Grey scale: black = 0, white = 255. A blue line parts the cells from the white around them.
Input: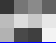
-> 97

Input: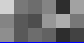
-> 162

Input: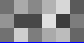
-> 90

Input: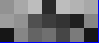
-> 168

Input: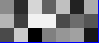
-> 172

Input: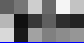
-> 195
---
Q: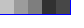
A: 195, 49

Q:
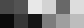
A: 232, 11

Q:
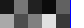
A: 224, 11

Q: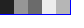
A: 237, 34

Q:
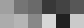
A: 214, 33

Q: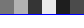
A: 234, 30
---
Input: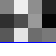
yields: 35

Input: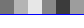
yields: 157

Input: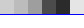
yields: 229

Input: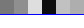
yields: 174

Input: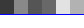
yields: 178

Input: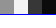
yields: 11

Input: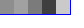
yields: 202
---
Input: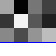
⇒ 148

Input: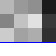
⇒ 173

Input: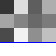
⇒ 143

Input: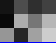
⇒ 161

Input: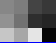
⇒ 229

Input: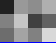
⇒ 129

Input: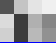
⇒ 185
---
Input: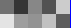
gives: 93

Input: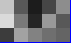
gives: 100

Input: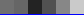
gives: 202

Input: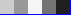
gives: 32

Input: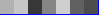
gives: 77

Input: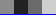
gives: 207

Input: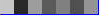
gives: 148

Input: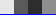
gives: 142

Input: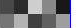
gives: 158
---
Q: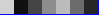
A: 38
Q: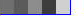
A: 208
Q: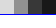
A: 24
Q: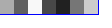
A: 204
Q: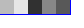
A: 88
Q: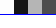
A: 77
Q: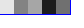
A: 112
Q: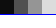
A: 220
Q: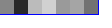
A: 114
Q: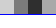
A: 169
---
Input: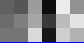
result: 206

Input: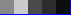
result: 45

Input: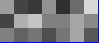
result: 166

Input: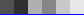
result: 200

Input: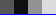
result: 147

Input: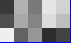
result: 45

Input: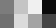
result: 164

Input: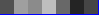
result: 36

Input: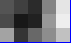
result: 141
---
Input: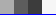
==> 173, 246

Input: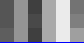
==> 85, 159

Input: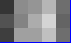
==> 53, 110

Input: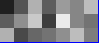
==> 32, 125

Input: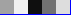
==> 162, 221

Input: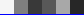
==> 245, 39
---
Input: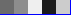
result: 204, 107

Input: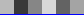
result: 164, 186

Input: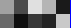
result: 26, 105

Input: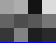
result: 219, 54

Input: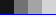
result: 212, 21

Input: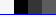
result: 92, 246

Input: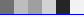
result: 242, 112

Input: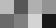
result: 147, 107
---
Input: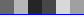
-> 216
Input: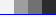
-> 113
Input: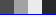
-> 235
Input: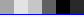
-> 2
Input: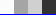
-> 208
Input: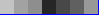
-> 96
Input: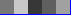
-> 95
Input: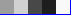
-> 30
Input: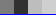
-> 189
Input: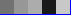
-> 25
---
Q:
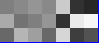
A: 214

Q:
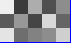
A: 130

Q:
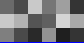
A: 147

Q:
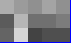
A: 67

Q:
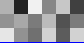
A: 210

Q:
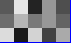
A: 211

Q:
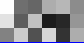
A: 214
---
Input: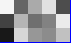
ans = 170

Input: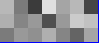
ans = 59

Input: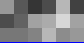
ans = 53

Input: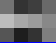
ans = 62

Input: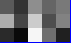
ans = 142

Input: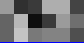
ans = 58

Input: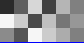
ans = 215
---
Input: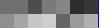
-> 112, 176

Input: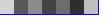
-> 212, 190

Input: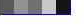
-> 89, 20

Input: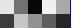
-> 229, 39

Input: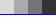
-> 218, 51

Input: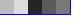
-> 187, 121

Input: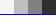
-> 244, 47
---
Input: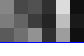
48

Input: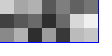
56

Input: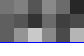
137

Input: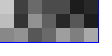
158

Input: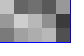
173

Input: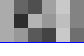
67

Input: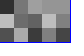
59

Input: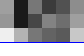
99
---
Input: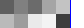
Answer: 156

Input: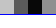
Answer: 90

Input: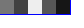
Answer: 65

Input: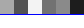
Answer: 82

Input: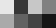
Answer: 98

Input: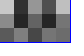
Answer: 127
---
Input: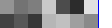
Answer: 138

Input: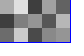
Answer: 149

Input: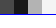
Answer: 244

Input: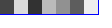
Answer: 238

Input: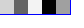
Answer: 160

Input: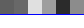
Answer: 140

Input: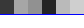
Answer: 207

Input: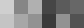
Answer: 82
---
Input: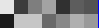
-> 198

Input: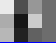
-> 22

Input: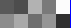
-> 169

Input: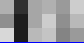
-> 29

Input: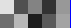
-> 184

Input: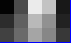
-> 96
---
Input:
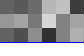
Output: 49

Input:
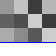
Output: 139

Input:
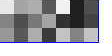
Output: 195

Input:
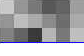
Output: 181

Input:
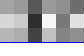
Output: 193

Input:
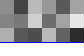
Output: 186

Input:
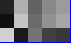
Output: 116

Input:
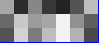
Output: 243

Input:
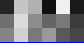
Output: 153
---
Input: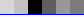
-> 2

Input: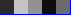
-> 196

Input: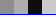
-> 142

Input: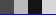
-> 74

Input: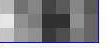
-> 57

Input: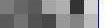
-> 72

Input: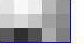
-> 47

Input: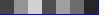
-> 78

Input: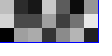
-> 53
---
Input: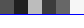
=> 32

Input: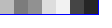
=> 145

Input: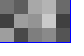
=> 158

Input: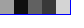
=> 160

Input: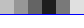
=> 151

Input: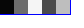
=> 6

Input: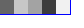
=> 101

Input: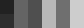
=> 100
